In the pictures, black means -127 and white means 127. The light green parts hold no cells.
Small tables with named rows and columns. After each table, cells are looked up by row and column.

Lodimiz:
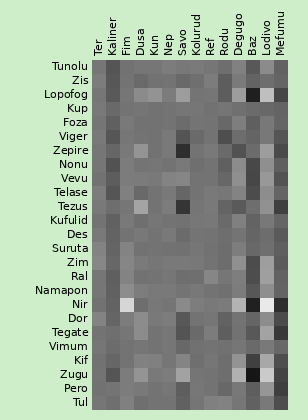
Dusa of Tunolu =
-9
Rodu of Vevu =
-24
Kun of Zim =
-9
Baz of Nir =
-95
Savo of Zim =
-6
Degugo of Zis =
-5
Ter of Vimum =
-9
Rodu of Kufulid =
-21
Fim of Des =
-12
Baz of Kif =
-63
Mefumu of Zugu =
-59
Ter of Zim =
7
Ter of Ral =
-9
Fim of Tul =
0
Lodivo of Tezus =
17
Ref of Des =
-12
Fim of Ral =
3
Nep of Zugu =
-3

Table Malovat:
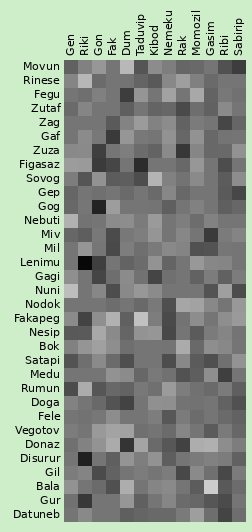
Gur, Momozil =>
-24
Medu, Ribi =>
-64
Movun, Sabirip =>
-66
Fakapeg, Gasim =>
-10
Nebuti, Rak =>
-1
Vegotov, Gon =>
25
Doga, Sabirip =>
-46
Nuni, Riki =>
-10
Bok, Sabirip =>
-10
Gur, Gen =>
-14
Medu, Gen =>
-10
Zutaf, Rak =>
-53
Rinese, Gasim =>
-21
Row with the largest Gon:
Nesip

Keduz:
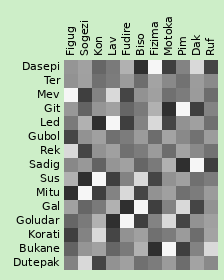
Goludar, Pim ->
-58
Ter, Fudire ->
27
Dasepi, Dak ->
89
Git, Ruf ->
3
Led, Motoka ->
-58
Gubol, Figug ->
-58
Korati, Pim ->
27
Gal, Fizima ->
-64
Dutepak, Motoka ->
27
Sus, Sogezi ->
-80
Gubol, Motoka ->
35
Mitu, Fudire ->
89
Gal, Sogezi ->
-25

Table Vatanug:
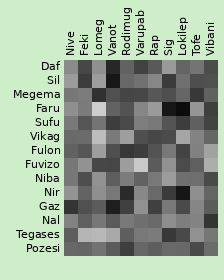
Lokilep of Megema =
-25
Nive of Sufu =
-6
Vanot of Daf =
-88
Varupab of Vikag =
-48
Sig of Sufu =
-43
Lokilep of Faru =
-115
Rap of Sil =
7
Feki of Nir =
-28
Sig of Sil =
-68
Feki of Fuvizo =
18
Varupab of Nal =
-16
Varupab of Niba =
-29
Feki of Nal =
-32
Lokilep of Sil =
-15
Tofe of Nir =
15
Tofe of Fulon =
1
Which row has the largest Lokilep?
Vikag

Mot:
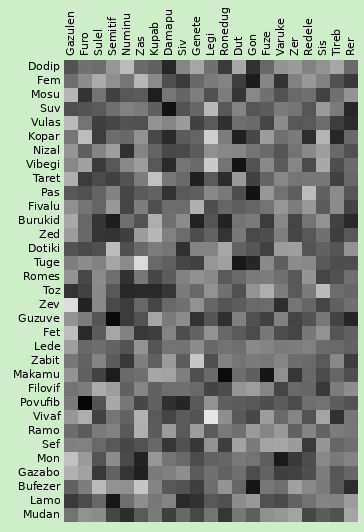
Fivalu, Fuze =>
-12
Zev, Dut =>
-34
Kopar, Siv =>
-36
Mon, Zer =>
-70
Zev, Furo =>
-92
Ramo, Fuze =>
6
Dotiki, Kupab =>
-3
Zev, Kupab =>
-58
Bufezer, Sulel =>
58
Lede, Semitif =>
-28
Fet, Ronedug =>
-24
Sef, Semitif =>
-39
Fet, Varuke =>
-50
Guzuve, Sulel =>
-42
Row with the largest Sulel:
Bufezer

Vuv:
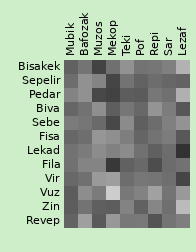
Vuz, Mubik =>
-35
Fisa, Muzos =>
22
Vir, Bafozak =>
-15
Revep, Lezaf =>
-1
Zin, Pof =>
-30
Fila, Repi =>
-50
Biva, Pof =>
-23
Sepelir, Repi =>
-18
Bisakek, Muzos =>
-60
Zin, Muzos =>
-32
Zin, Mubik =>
-34
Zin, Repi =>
6
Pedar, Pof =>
-36
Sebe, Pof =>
-32
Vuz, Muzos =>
-4
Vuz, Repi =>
33
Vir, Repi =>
-10
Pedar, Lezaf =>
48
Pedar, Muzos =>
-55
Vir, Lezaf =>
-58
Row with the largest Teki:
Bisakek

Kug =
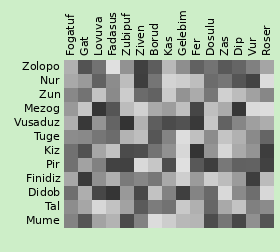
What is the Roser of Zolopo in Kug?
37
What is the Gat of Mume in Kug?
-42
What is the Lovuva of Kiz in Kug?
38
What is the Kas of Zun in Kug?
74
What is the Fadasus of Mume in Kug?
51
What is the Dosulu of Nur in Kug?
-19
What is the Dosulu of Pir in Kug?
-65
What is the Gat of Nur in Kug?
26
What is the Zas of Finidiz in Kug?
60
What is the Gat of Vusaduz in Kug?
-71
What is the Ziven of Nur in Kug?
-65
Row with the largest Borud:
Mume

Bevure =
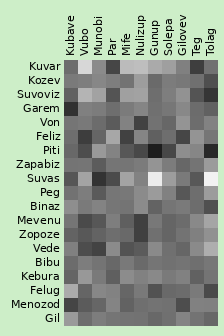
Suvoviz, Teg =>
-43
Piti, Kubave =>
-23
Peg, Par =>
-9
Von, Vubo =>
-6
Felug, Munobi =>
7
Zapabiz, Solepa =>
-3
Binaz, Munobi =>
3
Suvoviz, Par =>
-43
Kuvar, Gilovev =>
0
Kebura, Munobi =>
-5
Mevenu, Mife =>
-32
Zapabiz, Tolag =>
27
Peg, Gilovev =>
-40
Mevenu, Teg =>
9
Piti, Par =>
3
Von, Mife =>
2
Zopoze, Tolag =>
17
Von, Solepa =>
-24
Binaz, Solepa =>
-10
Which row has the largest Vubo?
Kuvar

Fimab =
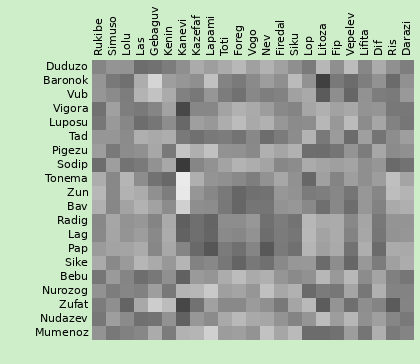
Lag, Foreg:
7
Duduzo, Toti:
42
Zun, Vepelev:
-10
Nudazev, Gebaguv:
-12
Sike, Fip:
13
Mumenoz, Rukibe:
19
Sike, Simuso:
9
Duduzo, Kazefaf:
43

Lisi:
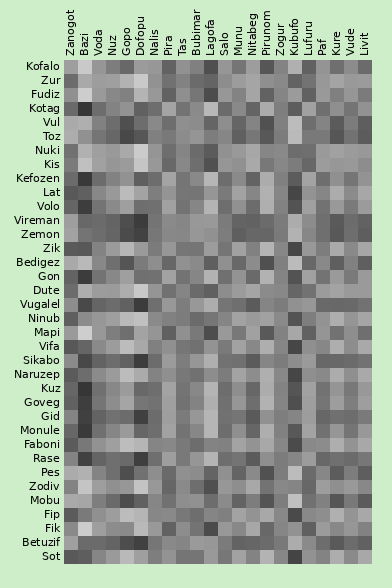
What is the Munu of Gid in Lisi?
-10
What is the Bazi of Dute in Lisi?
46
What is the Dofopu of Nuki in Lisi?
75
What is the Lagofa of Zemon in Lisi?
17
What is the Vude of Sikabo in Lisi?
-20
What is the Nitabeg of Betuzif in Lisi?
-25
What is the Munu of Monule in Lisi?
15
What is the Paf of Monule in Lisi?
-14
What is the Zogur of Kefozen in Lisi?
0

